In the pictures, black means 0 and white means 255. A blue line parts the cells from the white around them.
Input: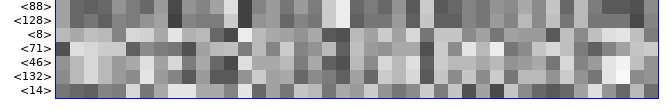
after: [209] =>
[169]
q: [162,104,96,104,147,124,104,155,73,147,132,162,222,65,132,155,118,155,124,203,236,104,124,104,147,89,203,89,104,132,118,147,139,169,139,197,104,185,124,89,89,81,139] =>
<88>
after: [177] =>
[185]

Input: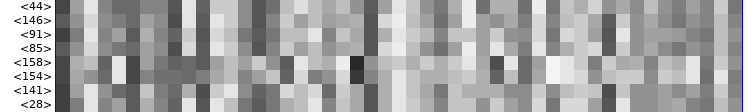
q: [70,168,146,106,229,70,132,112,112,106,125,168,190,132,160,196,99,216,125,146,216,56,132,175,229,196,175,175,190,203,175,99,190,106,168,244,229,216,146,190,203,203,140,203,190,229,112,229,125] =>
<154>
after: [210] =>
[146]
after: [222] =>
[190]
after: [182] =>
[132]
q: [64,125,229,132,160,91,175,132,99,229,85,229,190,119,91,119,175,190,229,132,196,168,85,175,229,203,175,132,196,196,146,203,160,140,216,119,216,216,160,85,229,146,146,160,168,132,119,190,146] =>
<28>
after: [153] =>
[132]

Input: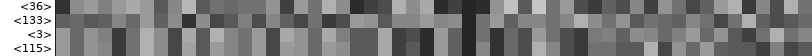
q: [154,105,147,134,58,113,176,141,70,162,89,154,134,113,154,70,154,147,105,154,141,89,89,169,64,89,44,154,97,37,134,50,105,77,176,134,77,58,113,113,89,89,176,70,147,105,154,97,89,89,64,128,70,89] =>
<115>
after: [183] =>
[89]
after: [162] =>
[89]
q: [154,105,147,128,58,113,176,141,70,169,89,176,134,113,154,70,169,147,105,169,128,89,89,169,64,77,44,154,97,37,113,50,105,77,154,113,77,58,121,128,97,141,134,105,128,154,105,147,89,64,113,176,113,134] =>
<3>
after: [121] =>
[128]

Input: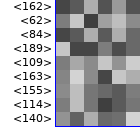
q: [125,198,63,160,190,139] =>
<62>
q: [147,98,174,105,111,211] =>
<140>
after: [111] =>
[211]
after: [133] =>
[211]
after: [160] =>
[190]
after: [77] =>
[105]

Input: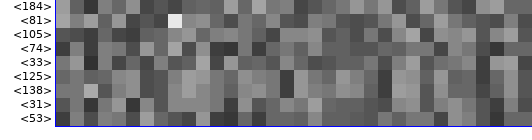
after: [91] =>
[85]
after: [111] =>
[119]

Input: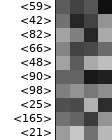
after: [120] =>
[141]
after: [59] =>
[147]

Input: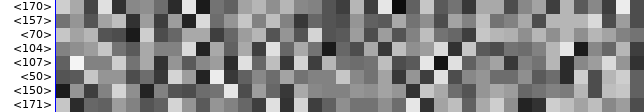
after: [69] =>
[224]
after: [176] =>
[143]
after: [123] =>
[182]

